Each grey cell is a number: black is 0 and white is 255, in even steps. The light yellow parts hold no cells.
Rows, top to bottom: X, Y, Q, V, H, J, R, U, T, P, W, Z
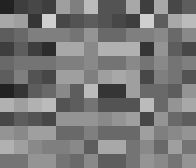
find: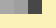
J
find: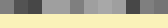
J
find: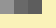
T
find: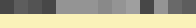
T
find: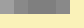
W
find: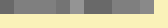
Q

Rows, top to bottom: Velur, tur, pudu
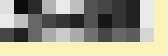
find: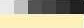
Velur
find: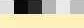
Velur
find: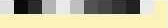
Velur

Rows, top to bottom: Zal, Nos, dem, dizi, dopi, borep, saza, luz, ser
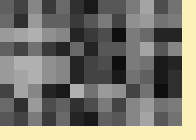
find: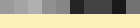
borep
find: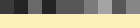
dizi
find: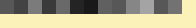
ser

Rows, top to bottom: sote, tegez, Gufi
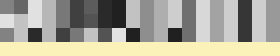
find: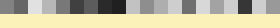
sote
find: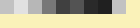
tegez
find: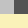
Gufi
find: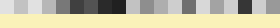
tegez

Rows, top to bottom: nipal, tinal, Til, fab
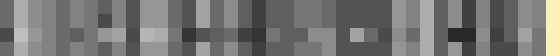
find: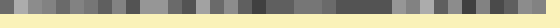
nipal
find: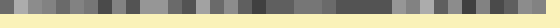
tinal

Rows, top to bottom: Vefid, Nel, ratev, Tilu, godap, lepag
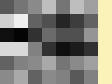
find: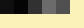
ratev
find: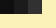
Tilu
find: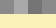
godap
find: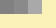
godap
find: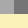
godap
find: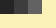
Nel
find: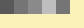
Vefid

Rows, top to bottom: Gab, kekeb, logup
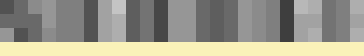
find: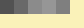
Gab
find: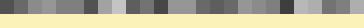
Gab
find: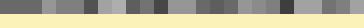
kekeb
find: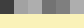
logup

